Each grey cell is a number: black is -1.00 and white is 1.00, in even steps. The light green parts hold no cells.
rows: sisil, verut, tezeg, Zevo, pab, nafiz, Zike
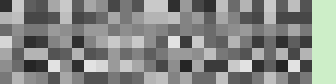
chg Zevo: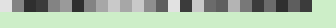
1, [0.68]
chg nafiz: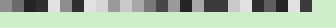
15, [0.11]
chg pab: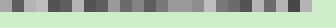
4, [0.41]
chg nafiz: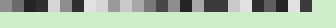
5, [0.77]
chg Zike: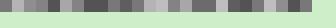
12, [-0.16]

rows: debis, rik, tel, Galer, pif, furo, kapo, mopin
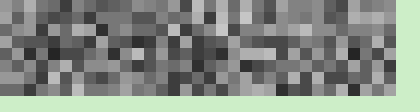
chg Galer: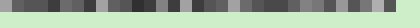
31, [-0.16]
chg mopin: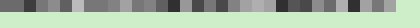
15, [-0.52]
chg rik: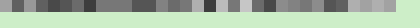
33, [0.19]
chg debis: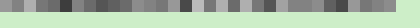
30, [0.27]

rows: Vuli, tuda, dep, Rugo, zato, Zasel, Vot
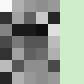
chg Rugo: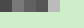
3, [-0.33]
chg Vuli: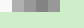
4, [0.11]
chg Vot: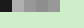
1, [-0.70]
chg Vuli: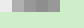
1, [0.95]
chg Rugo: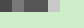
5, [0.47]
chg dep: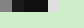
3, [-0.80]

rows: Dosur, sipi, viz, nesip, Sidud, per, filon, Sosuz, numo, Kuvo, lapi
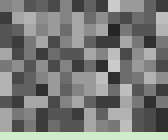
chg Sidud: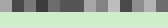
14, [-0.24]
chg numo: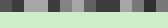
5, [-0.43]
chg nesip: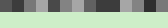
12, [-0.06]
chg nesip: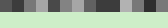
11, [0.30]
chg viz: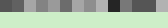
9, [0.30]

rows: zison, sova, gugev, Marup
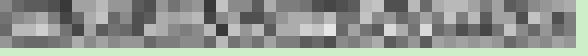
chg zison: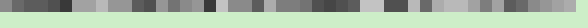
31, [0.45]
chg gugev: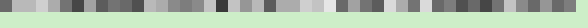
18, [0.45]
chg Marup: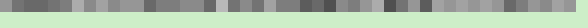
33, [-0.28]
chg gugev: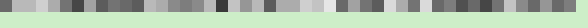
12, [-0.37]
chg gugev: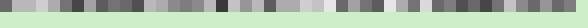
33, [0.71]

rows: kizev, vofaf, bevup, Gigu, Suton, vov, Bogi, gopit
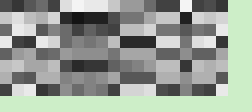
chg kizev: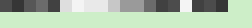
15, [-0.49]
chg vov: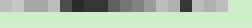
15, [0.48]

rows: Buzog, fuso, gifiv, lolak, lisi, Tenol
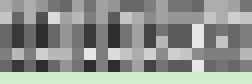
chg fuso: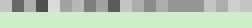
14, [0.27]
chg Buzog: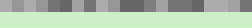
9, [0.27]

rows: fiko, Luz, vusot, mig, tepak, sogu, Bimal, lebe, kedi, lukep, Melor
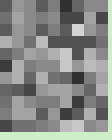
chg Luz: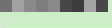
7, [-0.44]
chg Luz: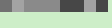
4, [-0.02]
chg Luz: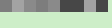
1, [-0.11]

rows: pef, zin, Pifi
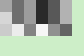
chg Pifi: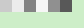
6, [-0.22]
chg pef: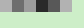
1, [0.30]
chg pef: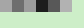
4, [-0.68]
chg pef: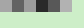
2, [-0.14]
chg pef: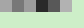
2, [-0.14]

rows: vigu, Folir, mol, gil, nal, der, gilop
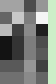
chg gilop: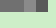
4, [-0.21]
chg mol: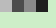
2, [-0.50]

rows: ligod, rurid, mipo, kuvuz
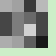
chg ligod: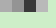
2, [0.26]
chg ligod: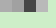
3, [-0.55]
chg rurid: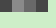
2, [-0.02]
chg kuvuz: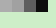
4, [-0.81]
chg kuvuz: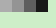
2, [0.26]
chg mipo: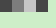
3, [0.64]

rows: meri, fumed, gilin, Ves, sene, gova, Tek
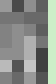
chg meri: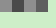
1, [0.20]
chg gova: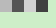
3, [0.54]
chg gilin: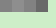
4, [-0.26]
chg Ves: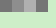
1, [0.02]
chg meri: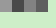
3, [0.11]

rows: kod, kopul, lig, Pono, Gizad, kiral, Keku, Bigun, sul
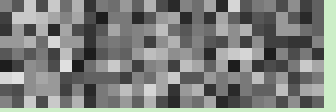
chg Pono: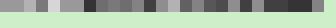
4, [-0.14]
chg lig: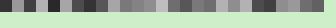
24, [0.20]
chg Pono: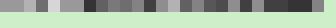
9, [-0.14]
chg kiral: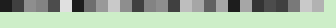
27, [0.30]
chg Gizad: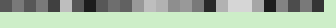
20, [0.58]
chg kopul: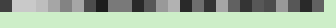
15, [0.30]

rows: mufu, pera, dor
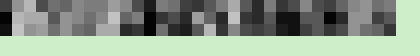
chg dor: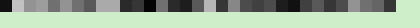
8, [-0.21]
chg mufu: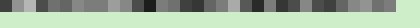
18, [-0.31]
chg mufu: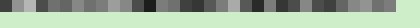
8, [-0.03]
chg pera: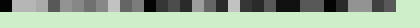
3, [0.33]
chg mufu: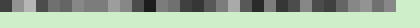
33, [-0.03]

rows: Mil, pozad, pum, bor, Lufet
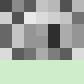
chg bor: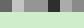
7, [0.17]
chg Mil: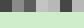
6, [-0.36]
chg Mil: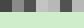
3, [-0.27]
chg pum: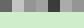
5, [-0.64]
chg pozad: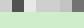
4, [0.72]
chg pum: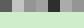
1, [-0.19]

